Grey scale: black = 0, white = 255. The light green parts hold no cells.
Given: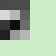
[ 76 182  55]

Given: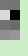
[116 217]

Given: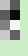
[89 91]

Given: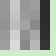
[ 44 150 163 207 158]

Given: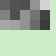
[211 115 146]

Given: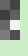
[68 62]

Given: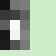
[124  63  94]

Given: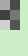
[74 63]

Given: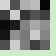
[  6  81 131 144  79]
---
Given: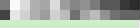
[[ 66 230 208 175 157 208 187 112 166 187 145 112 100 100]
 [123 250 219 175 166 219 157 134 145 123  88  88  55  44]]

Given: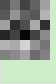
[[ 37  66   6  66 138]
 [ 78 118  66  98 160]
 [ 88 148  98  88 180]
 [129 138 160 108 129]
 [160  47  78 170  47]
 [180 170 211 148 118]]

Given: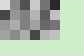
[[ 70 150 128 181  93 192]
 [150 172 128 162 104 116]
 [162 138 172  70 181 192]
 [220 138  82 202 116  40]]

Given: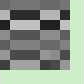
[[ 32 193 193 193  32  32 193]
 [ 63 162 162 162  63  74 150]
 [ 93 129 129 129 105 105 129]
 [105 117 117 117 105 105 117]
 [140  84  84  84 140 140  93]
 [150  74  74  74 150 140  74]
 [181  43  43  43 181 181  43]]

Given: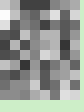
[[ 65 181  77 140 160 181  53 181]
 [ 77  88 171 131 214 193  77 150]
 [ 88  77 193 131 181 181  88 150]
 [ 99  77 120 160  88 150 160 193]
 [111 140 140 203  88 111 203 111]
 [140 140 131 171 193 120 223 214]
 [193 160  53 150  77 120 160  99]
 [203 171  65  65  65 131 150 171]
 [223  88 131 111  65 120  88 111]
 [252 193 120  99 160 223  99 214]]

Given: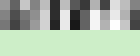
[[119  67 109 154 210  36 233  24  99 244 178 254 198  67]
 [131  78 119 143 210  45 233  36  99 244 166 233 178  78]
 [154  99 198 131 189  45 189  88  57 178  67 222 189 131]]

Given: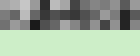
[[113 154 133  26  80 102 166 133  90 145  68 145  36 133]
 [124 102 187 102  56  80  68  56  80 102 154 124  36  90]
 [166 176 198 154  46 187 166  68 113 133 124 145  90 154]]

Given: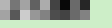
[[163  88 204 151 130  77  67 106 130]
 [181 118 163  97 172  67   8 106  38]]
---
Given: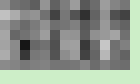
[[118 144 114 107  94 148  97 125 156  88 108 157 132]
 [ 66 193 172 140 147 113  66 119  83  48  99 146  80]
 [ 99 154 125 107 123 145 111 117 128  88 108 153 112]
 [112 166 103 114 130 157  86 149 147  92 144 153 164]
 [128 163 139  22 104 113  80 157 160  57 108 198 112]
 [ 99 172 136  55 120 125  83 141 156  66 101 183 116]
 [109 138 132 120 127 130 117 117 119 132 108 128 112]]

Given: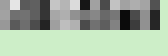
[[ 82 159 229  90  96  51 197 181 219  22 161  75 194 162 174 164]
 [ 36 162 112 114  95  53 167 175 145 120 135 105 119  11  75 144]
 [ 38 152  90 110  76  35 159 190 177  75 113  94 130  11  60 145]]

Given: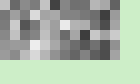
[[ 98 194 105 139 124 195  66 134 112 113 182 168]
 [155 119 159 125 218 164 169 131 131 120 110  63]
 [164 123 203  85 121 183 159 234 179 174 117  77]
 [203 136 193 116 132 191 156 107 166  61 199 162]
 [145 149 155 153 237 203 168 131 109  87 113  79]
 [163 155 139 187 216 181 146 120 101 130  94  77]]

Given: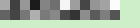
[[252 169  64 151  27 132 111 245 158  70 149 163]
 [ 84  99  69 119 175 122 136  74  52 141  91 126]]

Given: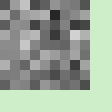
[[ 83  83 157 194  73  95 147 128 121]
 [162 170 109 158 167 177  38 120 137]
 [ 70  93 143 139  66 117  82 130  58]
 [177 167 137 173 183 108  57 110 209]
 [122 140 140 198 134 107 105 100 157]
 [113 136 137 159 110 171 156 131 164]
 [163 176 126 102 173 144 102 141  61]
 [124 124 126 146 109 102  75 111  92]
 [ 77  96 136 130  92 150 128 103 114]]

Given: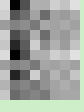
[[224 217   3  80 176 175 207 195]
 [172 207  84 110 163 108 162 155]
 [161 156 130 141 121 167 162 170]
 [175 207  76 106 175 109 164 153]
 [195 198  38  92 206 140 177 156]
 [225 219   2  79 174 175 207 196]
 [161 157 130 140 121 166 162 170]
 [197 198  35  91 206 145 180 158]
 [164 179 120 133 119 146 164 173]
 [167 199 106 122 132 121 162 167]]

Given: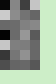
[[197   8 134  63]
 [102 203 140 115]
 [136 105 108 129]
 [ 90   3 107 151]
 [104 198 127 125]
 [104  55 118 145]
 [ 87  78 101 104]]
